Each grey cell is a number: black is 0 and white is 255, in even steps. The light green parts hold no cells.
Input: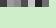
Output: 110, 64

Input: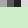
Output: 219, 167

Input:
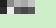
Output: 195, 45

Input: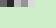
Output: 219, 103

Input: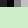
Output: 193, 36

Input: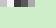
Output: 171, 198

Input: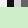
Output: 101, 242

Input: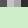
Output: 46, 86

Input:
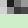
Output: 152, 210
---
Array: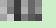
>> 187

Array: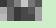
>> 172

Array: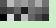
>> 58

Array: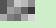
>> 84

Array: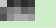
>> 100

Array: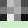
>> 123

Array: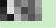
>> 45

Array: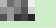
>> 141

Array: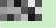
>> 158

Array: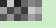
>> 160
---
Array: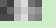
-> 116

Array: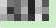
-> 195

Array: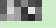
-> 78

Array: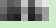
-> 200

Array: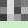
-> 110

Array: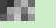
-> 179
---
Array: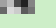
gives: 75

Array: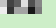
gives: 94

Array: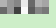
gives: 134

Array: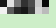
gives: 118

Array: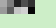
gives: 35

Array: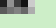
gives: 62

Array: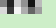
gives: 203

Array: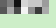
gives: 17

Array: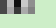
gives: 16
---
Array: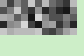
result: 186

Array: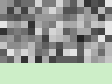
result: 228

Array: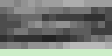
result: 158

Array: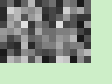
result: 99

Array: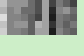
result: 67

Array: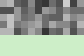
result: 152

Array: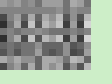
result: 115

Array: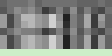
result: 99

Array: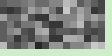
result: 69
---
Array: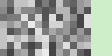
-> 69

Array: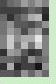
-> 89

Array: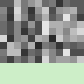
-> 65

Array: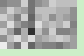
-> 159

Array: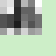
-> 225

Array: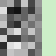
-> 197
